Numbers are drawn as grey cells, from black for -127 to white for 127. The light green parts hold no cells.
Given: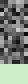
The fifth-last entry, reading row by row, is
18
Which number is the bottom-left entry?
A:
45
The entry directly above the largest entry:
30
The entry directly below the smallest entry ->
45
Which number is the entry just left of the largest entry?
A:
-22
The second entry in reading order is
-75
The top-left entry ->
-62
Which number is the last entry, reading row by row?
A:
-75
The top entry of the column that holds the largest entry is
60
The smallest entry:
-118
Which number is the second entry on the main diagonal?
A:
-49
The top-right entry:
-6
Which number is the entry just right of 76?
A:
30
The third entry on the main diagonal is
-62
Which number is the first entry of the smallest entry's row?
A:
-22
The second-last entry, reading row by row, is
-22
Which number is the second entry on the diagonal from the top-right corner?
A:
18
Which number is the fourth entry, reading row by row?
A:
18
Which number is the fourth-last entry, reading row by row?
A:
-89

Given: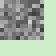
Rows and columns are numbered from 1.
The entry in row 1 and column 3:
11
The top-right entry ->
52
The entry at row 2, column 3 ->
36
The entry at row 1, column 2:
11
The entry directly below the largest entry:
36
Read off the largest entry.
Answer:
80
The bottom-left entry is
-33
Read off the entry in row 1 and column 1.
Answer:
64
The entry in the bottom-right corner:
-17
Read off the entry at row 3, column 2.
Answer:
-3
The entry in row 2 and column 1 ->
64
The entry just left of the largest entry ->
-33
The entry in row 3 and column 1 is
11

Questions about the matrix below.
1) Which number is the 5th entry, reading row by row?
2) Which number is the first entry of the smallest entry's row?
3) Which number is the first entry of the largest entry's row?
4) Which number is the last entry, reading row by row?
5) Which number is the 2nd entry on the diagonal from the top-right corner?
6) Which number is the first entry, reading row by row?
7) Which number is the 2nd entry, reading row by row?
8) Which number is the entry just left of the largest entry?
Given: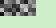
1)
49
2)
-110
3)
62
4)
-21
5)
-21
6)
-96
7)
34
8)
9
